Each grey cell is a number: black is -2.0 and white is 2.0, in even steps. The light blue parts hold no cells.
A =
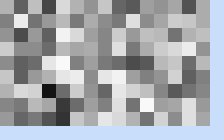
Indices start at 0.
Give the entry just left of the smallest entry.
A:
1.3
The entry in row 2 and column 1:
-0.8
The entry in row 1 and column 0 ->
0.0
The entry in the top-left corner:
0.8
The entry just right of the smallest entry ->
-0.3
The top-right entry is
0.7
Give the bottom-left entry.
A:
0.4
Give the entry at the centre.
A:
-0.1
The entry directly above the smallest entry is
0.8
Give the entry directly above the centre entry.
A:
0.1
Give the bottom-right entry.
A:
0.6
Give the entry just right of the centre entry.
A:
-0.3
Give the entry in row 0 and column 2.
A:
1.0
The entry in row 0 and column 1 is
-0.5
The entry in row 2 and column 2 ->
0.4
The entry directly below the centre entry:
1.6
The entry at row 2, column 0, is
0.3
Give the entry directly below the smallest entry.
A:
0.6

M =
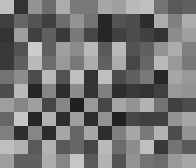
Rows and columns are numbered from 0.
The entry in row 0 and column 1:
-1.2
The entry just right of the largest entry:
-0.5
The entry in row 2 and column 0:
-1.2
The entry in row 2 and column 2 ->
-1.0
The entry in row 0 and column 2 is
0.3
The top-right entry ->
-0.5
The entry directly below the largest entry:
0.9
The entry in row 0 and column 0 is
1.0
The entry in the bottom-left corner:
0.5
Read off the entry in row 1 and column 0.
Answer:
-1.0
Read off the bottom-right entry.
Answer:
0.6
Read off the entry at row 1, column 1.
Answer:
-0.4
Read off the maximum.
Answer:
1.2

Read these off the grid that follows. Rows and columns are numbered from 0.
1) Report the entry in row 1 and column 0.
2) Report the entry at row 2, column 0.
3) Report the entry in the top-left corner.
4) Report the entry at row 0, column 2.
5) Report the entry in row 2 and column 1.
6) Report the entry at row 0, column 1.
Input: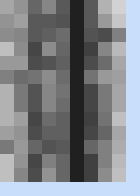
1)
0.3
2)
0.2
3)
0.6
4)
-0.4
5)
0.1
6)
0.3

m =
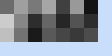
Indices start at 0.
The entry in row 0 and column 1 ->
0.5
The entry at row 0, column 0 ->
-0.3
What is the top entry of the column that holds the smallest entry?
-1.7
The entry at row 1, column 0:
1.2
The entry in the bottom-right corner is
-0.8
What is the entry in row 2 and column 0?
1.0

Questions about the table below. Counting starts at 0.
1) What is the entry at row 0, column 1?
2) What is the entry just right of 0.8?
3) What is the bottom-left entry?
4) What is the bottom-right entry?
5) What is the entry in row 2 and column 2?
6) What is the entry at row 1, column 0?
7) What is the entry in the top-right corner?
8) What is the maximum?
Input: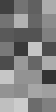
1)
-0.2
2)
-0.4
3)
1.0
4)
0.0
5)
-0.7
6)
-0.2
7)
0.7
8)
1.2

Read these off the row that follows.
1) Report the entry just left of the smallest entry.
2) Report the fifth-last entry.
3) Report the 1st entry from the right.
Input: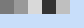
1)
1.4
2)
-0.1
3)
1.0
